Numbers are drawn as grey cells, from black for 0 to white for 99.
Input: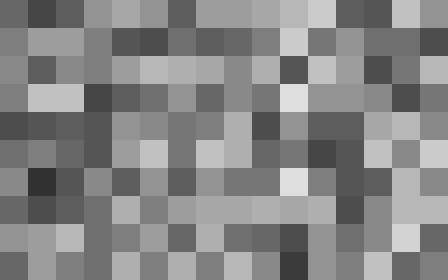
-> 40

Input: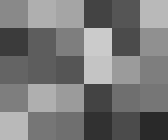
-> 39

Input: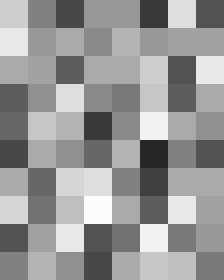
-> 83

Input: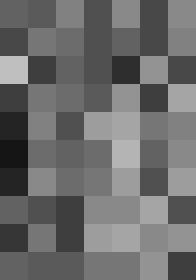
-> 38

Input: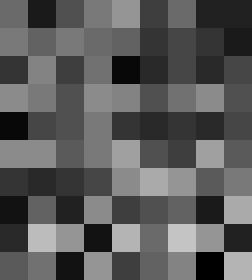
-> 7

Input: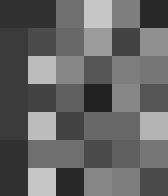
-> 23

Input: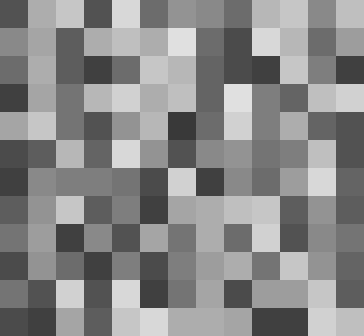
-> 29

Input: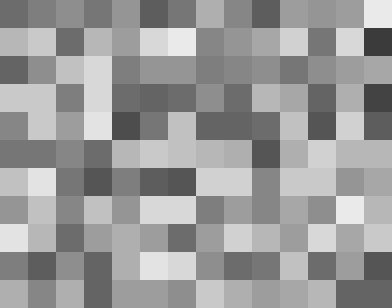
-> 88

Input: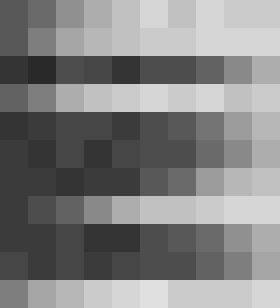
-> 23
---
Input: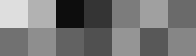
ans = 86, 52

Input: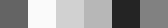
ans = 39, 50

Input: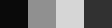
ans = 4, 19

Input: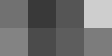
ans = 44, 48

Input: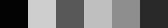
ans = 1, 16

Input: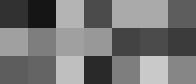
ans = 19, 52
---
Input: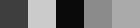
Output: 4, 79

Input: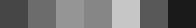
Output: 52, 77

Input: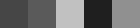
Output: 75, 75

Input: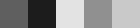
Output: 88, 88

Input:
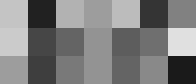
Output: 57, 87

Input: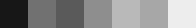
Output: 55, 92

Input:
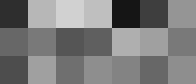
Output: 37, 81

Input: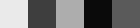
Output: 67, 91

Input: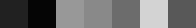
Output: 53, 82

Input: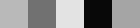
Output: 88, 88
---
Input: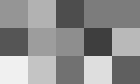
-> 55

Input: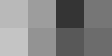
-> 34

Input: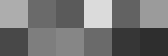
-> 52

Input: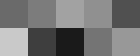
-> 10

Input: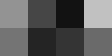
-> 20

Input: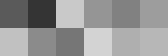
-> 46

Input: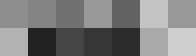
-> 27
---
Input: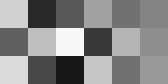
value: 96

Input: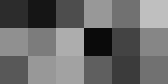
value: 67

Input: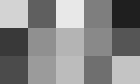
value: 70

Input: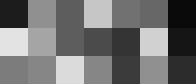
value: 36

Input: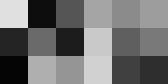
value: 11

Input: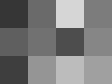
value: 30

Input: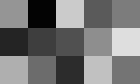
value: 31

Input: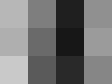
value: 9

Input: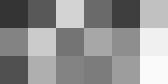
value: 45

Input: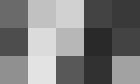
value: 71
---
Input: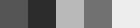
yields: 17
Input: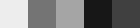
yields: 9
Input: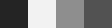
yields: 14
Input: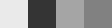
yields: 20
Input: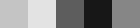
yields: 9
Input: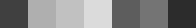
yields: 17
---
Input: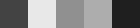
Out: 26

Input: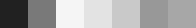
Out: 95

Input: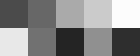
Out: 90

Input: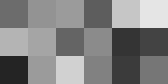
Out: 60

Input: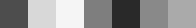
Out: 95

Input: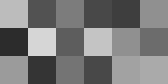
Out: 20

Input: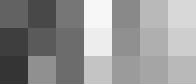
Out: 42

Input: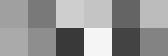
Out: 55
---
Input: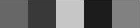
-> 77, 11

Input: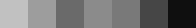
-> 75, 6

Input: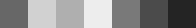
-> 92, 14

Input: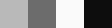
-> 97, 5

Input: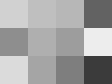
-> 92, 23

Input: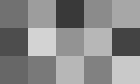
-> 82, 22

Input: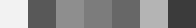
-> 94, 23

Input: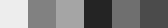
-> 92, 14

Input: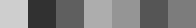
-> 80, 19

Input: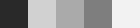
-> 94, 16
